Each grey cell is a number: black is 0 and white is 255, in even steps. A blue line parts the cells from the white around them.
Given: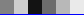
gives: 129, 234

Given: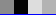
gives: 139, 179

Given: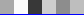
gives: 169, 190

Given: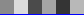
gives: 138, 184

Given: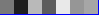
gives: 121, 166

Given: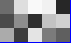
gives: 108, 95
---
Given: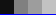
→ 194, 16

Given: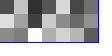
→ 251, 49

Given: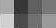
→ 208, 55

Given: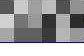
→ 209, 44

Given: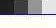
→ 229, 31

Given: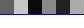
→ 197, 12

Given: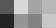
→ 215, 35

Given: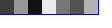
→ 234, 17

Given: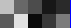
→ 225, 10
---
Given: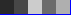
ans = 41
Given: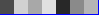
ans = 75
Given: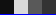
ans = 15
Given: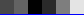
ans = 72
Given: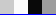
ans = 203
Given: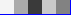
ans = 244
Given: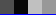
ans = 79
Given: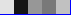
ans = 227
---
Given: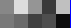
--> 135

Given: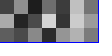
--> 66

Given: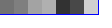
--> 114

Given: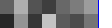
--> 98

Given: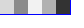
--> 217

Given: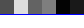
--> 79
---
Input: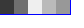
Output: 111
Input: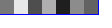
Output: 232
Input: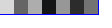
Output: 101
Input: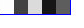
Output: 66
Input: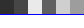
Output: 70
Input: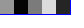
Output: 4
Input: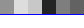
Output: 221
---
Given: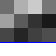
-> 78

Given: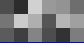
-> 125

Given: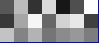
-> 125

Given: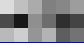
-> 115

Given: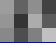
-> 192

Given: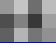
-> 145

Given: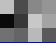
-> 89

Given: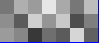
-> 97

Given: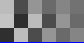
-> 133
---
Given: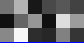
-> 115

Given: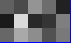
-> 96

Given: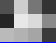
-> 80

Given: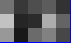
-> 115

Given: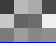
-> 59

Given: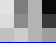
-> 226

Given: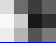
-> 220

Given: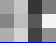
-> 161

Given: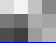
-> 220

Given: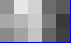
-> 146
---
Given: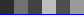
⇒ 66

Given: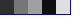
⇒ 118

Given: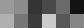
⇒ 59

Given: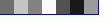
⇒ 250

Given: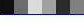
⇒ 219

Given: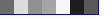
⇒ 164

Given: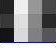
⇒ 20

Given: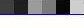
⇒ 155

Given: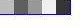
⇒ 95
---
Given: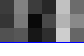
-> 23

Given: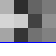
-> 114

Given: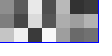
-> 58

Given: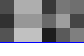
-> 193

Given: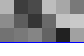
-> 133

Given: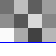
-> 65

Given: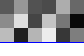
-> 181

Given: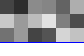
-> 68

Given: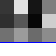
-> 107
